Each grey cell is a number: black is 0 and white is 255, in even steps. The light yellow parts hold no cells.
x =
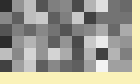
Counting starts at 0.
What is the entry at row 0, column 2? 190
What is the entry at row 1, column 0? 136
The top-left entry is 44
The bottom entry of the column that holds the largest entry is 243
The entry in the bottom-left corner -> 65
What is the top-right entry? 105
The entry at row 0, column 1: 148
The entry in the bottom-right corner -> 160
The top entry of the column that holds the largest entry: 223
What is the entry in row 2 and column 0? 84
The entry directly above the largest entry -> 65

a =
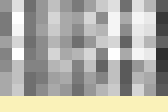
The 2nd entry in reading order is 223
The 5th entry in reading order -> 192
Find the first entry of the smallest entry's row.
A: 131
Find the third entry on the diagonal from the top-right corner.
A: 233
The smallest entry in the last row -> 90
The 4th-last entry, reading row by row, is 99
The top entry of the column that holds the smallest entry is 90
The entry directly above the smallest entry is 99
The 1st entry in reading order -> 151
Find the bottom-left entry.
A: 169
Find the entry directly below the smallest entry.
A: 57
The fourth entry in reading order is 151
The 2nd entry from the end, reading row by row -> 160
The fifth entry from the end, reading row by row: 202
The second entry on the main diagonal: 254
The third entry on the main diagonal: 122
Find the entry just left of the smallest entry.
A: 233

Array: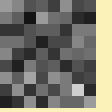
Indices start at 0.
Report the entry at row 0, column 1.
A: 134
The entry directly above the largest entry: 62
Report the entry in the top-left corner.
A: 155
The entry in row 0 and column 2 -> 82
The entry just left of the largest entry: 122
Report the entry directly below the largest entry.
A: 103
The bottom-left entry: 32
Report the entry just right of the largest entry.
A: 43
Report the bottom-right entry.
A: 155
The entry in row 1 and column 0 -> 122
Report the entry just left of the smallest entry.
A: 94
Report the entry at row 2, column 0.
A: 52
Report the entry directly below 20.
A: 82
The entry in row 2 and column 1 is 52
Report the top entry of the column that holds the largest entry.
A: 72
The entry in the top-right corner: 82

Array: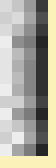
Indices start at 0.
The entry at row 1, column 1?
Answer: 218
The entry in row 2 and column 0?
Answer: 218
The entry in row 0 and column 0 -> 218
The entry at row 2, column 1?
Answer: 187
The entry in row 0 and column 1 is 198
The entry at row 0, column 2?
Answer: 154
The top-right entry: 58

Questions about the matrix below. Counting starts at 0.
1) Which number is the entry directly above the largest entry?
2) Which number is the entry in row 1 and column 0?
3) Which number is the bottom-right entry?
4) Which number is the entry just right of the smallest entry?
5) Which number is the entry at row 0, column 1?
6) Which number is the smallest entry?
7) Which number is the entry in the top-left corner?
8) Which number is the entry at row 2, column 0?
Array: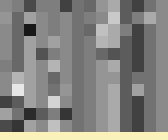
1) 180
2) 149
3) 138
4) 138
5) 126
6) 24
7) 138
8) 138

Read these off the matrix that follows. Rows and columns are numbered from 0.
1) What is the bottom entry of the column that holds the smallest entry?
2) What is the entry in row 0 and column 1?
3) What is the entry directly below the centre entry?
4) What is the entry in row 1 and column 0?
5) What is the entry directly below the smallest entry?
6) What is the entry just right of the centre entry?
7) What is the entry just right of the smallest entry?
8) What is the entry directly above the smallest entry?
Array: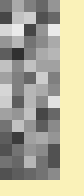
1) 93
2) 170
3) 182
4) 70
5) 138
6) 170
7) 127
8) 182

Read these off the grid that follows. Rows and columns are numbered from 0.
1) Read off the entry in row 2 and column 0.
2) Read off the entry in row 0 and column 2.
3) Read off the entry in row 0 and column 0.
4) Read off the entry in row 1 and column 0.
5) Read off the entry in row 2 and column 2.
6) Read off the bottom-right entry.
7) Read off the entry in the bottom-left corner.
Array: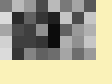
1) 165
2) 153
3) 121
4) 219
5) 63
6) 153
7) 219

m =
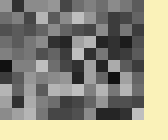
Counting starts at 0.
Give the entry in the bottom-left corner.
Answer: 139
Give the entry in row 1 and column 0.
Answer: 110
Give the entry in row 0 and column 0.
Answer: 150
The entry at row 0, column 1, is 49
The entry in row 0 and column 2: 139
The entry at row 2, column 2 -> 80
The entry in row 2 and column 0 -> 80
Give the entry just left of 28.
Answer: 49
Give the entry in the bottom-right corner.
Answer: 191
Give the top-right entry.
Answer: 91
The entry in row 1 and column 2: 70
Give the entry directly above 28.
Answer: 119

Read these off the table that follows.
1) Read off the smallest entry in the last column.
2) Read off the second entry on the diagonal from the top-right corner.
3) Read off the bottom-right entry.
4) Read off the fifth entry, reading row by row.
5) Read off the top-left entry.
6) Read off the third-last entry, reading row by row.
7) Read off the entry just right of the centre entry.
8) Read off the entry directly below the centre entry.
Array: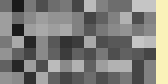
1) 69
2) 78
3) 129
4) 109
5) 109
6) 120
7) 169
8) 97

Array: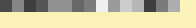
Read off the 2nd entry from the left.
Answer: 134
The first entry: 74
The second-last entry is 123
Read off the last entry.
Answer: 173
